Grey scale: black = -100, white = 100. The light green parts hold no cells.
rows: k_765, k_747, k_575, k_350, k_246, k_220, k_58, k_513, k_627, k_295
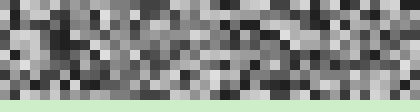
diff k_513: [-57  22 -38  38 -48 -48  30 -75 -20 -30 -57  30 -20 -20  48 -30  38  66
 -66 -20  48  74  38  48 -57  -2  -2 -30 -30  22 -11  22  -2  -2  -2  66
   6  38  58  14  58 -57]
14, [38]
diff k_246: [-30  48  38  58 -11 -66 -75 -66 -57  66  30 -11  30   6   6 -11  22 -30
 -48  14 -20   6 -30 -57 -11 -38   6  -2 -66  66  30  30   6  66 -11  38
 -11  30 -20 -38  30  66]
15, [-20]

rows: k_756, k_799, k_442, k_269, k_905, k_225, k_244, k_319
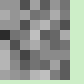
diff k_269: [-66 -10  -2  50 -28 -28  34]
5, [-19]
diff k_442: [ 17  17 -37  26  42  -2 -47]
6, [-37]
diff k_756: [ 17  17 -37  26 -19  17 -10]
4, [-28]

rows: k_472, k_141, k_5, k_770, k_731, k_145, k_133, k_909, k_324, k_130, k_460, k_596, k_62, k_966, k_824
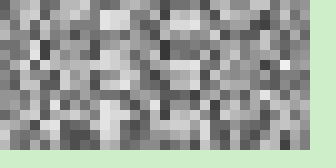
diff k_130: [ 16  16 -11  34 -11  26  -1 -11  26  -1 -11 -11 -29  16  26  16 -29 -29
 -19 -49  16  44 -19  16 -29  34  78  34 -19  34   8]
21, [34]
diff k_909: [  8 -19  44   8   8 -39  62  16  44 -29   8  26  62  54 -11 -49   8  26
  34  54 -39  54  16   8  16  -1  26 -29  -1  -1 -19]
11, [16]
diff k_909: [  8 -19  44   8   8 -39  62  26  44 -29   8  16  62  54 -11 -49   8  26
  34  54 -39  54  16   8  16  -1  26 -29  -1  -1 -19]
7, [16]
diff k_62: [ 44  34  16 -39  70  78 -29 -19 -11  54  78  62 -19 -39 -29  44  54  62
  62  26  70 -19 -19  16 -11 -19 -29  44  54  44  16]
14, [-19]
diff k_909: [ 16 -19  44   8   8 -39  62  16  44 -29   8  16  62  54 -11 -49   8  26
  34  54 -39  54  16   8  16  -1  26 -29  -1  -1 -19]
0, [8]
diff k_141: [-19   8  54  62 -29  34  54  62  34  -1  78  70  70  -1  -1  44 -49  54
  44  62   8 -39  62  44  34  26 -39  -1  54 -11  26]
6, [44]
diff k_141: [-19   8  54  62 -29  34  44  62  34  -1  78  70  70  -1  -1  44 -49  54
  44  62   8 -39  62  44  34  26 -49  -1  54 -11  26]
26, [-39]

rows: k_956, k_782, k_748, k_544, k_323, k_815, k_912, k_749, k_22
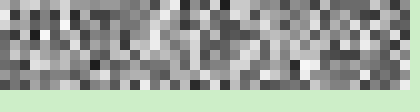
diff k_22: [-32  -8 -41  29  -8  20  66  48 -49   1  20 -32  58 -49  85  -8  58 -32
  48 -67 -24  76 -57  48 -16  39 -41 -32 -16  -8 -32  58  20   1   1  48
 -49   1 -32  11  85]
0, [-41]
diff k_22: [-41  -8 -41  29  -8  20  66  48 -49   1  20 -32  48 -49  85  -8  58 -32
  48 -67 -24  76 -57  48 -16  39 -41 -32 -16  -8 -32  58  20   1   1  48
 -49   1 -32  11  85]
12, [58]
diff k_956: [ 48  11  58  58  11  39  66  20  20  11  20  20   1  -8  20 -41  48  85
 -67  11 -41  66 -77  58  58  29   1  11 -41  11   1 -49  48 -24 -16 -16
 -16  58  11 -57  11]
3, [66]
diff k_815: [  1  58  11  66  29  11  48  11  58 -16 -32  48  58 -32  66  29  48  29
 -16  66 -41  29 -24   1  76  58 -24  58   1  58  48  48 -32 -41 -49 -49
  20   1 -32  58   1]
0, [-8]
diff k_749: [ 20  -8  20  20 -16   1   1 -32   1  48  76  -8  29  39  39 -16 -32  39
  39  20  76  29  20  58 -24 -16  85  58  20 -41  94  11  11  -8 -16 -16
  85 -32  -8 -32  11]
30, [85]
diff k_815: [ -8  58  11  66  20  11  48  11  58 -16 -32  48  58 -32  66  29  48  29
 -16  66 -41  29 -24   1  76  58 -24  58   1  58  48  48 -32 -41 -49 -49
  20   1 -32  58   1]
4, [29]
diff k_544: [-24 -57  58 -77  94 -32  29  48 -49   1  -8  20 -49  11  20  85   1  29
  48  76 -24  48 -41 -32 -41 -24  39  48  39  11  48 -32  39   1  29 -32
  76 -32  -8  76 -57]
37, [-41]

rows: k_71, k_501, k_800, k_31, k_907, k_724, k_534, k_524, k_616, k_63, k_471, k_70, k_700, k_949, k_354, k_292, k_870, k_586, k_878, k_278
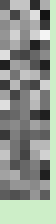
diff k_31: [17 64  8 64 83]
4, [91]
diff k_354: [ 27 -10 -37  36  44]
3, [44]

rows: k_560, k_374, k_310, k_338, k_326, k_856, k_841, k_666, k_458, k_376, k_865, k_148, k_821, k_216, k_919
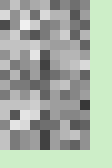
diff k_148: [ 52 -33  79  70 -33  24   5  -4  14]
7, [5]
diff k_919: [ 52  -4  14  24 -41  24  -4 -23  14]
4, [-49]

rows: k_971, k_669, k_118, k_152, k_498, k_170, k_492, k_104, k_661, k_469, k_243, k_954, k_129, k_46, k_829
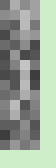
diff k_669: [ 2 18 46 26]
0, [10]
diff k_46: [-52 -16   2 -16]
3, [-26]
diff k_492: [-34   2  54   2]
3, [-6]
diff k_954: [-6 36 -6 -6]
2, [-16]
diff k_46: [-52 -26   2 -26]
1, [-16]
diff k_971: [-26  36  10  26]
0, [-16]
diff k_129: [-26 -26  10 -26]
3, [-34]

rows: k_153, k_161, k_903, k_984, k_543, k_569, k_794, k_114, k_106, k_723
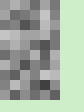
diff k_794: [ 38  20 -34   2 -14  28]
1, [10]
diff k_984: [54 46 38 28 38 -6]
2, [28]

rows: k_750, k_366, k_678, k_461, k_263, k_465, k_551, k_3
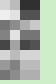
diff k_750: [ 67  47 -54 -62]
2, [-62]
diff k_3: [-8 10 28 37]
2, [37]
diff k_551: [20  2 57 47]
2, [47]
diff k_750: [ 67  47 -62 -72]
3, [-62]
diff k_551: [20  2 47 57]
3, [47]

